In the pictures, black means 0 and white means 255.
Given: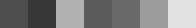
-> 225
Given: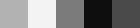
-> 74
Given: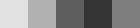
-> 127
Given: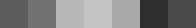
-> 74
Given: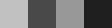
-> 30
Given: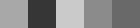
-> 105
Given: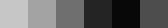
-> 77
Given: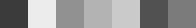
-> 123
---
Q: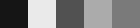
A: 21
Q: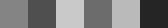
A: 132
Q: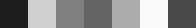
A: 29
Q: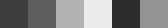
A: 62
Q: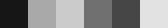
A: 22
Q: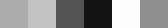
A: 172
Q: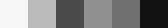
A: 246
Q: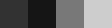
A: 50
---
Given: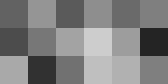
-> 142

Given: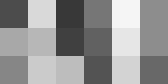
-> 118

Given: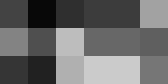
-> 60

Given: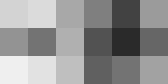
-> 127

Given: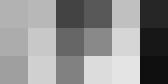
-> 88

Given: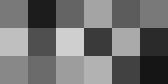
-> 164

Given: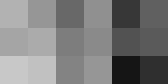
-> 144
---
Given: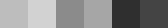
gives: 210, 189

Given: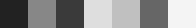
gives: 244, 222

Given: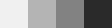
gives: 240, 180

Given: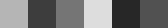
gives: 221, 181

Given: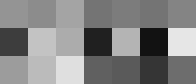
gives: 230, 223

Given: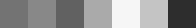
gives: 246, 196

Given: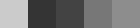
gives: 203, 141

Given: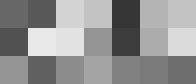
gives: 232, 226

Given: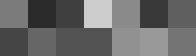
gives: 205, 153
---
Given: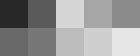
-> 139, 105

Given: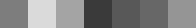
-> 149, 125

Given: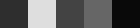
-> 9, 46

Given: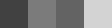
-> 211, 65

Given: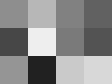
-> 97, 149

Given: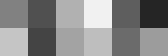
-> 37, 197

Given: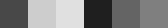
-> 127, 72

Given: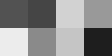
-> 153, 236
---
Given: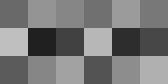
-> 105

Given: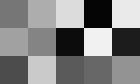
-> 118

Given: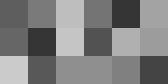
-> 94

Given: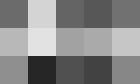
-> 107

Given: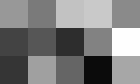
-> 152

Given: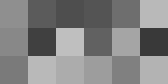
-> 143
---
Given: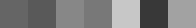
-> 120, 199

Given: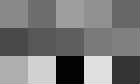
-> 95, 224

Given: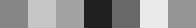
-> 32, 234

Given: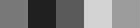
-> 90, 210

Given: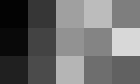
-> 146, 216

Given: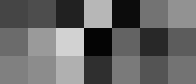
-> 4, 210

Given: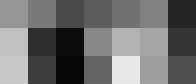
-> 135, 231
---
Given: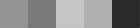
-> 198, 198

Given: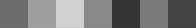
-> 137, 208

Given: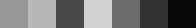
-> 211, 211

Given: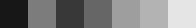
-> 102, 229

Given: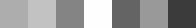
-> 254, 254

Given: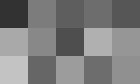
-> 78, 195
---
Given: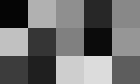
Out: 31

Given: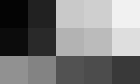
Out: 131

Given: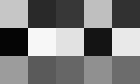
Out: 90

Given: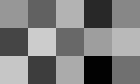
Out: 61

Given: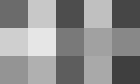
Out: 176

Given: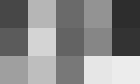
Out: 190
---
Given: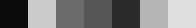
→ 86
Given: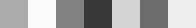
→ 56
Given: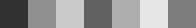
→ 96
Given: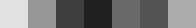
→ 32
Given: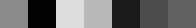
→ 184
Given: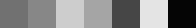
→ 165
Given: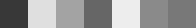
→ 102
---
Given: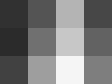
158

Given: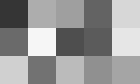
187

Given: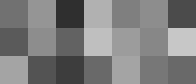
164

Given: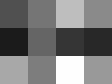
125

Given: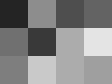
201

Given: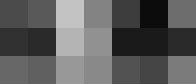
82

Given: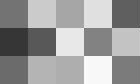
174

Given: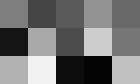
12

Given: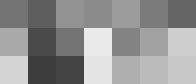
175
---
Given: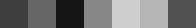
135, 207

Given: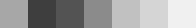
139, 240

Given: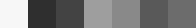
158, 247

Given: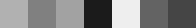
27, 238

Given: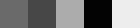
172, 237

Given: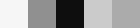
14, 246

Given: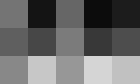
123, 213

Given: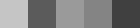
154, 197

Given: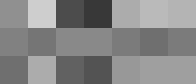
137, 206
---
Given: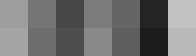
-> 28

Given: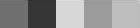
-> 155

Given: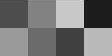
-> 65

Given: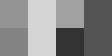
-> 51

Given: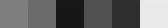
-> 46

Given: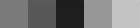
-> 151

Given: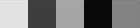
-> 9

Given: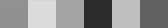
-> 191

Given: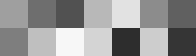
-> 205
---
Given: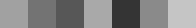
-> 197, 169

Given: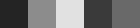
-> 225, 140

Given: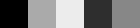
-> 236, 170

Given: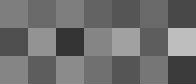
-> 190, 161

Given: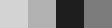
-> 211, 177

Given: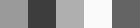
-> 249, 175

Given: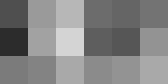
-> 212, 183

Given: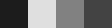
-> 223, 129

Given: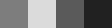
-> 219, 125

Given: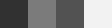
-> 242, 123
